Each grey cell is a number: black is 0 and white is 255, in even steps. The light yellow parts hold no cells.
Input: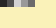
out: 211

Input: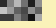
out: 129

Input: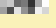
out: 227

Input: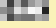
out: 127

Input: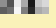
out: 246

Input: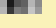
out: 124

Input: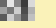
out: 149

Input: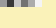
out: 200

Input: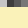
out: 88
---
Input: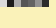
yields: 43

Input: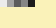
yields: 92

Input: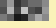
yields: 37

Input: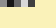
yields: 63

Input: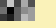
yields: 30

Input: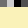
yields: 80

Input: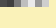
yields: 75

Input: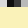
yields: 58
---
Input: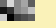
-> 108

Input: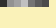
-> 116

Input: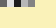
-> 131

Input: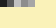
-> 141

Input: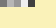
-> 151

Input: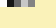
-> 131

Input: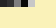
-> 50

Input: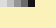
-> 149

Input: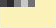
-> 113

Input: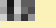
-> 109
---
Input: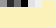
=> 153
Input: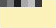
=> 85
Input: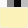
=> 250
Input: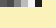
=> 90
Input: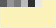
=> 91
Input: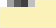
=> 253
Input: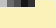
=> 193
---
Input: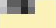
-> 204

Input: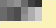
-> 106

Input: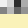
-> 240

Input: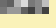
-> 108

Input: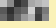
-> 89

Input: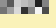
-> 144

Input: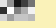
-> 48
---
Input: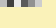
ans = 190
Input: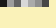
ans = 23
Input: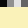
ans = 7
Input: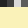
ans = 34
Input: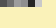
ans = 81
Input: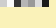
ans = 206
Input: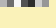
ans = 181
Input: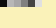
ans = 10
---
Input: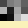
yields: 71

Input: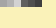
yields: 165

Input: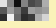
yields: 226

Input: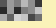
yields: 86

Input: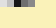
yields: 224

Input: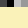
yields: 70

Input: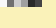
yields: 248

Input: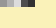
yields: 150

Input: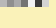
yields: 184
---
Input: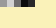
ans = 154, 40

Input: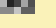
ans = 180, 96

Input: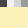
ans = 70, 155

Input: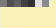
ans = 122, 138

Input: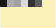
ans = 23, 93

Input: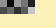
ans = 144, 197

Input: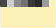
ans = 70, 153
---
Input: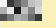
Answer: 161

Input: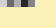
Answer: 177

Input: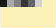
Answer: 53

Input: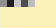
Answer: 201

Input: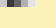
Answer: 102

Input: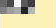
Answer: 169

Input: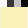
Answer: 56

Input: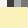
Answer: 61
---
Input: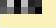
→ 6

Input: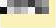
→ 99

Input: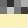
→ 134

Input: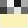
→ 27

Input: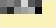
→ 104

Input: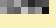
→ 166

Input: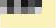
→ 151

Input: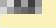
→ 76
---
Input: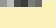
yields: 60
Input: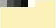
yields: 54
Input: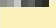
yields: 99
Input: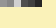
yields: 78
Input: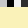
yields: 3
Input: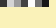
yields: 253
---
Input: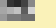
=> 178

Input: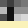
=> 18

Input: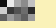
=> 56

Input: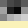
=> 33

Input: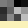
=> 96

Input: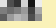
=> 109

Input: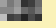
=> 134
